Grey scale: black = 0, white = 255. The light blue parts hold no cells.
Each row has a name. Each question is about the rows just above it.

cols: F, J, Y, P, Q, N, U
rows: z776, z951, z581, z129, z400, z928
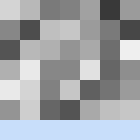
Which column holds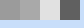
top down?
Q
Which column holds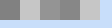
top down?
P

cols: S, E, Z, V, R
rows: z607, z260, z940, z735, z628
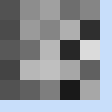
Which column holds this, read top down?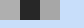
V
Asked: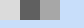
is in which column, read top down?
R
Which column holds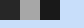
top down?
V
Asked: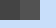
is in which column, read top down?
S
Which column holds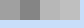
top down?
Z
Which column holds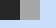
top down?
V
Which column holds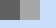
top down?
R

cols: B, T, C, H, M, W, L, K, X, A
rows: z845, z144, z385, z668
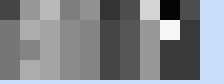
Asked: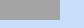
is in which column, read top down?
C
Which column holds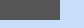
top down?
L
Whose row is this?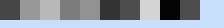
z845

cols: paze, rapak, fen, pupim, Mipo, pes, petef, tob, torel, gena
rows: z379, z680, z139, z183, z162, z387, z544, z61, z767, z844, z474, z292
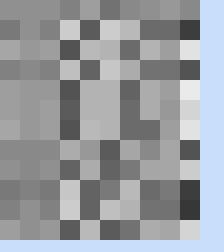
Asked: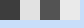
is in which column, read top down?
gena
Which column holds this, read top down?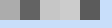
pupim
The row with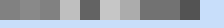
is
z183

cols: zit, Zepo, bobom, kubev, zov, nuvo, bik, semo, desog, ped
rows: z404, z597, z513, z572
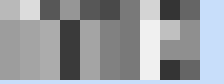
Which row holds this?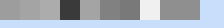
z513
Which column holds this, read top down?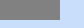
nuvo
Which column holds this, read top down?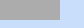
bobom
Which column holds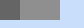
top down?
ped

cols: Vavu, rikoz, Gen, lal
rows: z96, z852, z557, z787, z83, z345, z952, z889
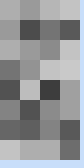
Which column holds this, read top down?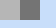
Gen
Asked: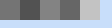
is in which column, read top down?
Vavu

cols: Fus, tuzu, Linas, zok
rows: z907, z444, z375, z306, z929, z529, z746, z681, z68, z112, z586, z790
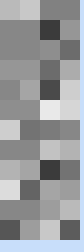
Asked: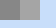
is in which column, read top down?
tuzu
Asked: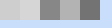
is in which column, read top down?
zok
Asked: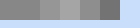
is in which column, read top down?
tuzu

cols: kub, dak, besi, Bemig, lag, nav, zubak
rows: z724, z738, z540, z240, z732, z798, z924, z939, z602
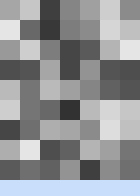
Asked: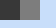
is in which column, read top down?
besi
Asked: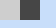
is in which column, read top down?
kub
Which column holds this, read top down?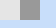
kub
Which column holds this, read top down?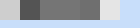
dak
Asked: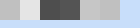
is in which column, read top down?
zubak
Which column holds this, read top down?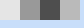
kub

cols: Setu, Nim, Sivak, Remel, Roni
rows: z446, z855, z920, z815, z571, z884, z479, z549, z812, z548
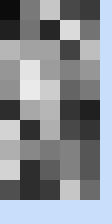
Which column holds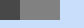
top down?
Remel
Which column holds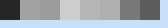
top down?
Sivak
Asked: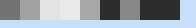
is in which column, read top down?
Nim
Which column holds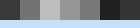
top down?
Roni
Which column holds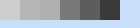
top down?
Sivak
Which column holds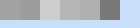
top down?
Sivak

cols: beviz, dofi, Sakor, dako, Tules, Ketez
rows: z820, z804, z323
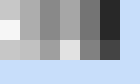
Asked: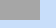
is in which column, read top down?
dako
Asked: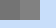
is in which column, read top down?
Tules
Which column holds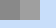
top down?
Sakor
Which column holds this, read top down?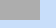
dofi
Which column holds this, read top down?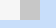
beviz

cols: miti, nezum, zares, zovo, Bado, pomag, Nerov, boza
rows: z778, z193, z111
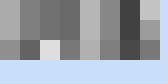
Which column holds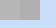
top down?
Bado
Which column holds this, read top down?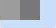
boza
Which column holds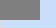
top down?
nezum
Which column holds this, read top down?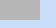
Bado

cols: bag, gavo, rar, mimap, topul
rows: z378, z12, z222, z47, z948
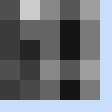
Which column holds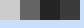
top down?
gavo
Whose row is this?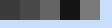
z948
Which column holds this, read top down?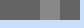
rar
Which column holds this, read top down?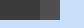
bag

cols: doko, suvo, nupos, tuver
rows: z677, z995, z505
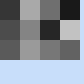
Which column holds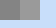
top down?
suvo
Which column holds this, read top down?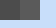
doko

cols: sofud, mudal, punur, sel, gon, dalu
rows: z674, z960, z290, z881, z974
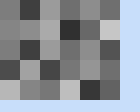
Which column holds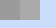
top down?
punur
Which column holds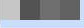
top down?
dalu
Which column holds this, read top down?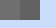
dalu
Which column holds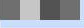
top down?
dalu
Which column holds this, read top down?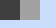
mudal
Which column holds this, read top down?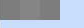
sofud

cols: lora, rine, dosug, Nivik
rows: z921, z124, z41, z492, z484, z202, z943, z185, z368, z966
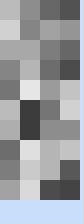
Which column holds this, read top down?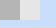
rine
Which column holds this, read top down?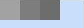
dosug
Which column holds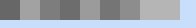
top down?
dosug
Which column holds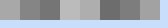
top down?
lora
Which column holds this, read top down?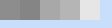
rine

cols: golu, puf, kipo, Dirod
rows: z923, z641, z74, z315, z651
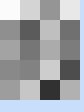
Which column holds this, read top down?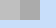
kipo
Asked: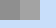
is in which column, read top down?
golu
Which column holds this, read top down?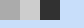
kipo
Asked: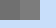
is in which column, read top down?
Dirod
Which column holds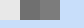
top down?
Dirod
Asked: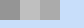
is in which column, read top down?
kipo

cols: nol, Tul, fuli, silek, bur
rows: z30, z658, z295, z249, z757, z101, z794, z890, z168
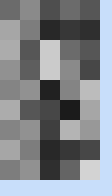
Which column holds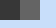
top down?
silek
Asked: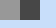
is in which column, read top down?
bur
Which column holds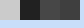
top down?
fuli
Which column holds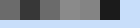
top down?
silek
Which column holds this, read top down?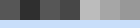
bur
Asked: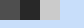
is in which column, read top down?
fuli

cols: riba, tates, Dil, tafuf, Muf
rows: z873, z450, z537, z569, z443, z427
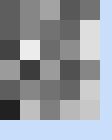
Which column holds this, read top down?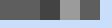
riba
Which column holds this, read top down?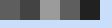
riba

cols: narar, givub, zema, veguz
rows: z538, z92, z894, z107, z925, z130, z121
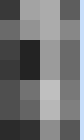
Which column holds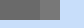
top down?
veguz
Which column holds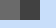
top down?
narar
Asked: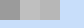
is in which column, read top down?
zema
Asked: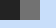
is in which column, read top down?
givub
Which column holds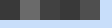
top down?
narar
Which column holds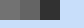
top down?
givub
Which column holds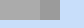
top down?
zema

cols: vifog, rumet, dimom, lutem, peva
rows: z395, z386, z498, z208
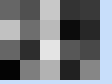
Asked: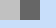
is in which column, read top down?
vifog
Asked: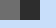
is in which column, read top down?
rumet
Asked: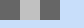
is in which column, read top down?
vifog
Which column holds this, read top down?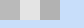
dimom
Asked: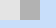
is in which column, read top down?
dimom
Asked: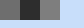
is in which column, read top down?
rumet
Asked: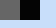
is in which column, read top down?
vifog

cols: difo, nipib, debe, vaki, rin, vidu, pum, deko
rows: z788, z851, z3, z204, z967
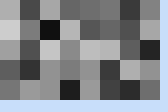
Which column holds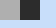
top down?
pum
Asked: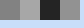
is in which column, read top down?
deko
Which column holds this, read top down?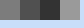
nipib
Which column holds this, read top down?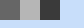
vidu

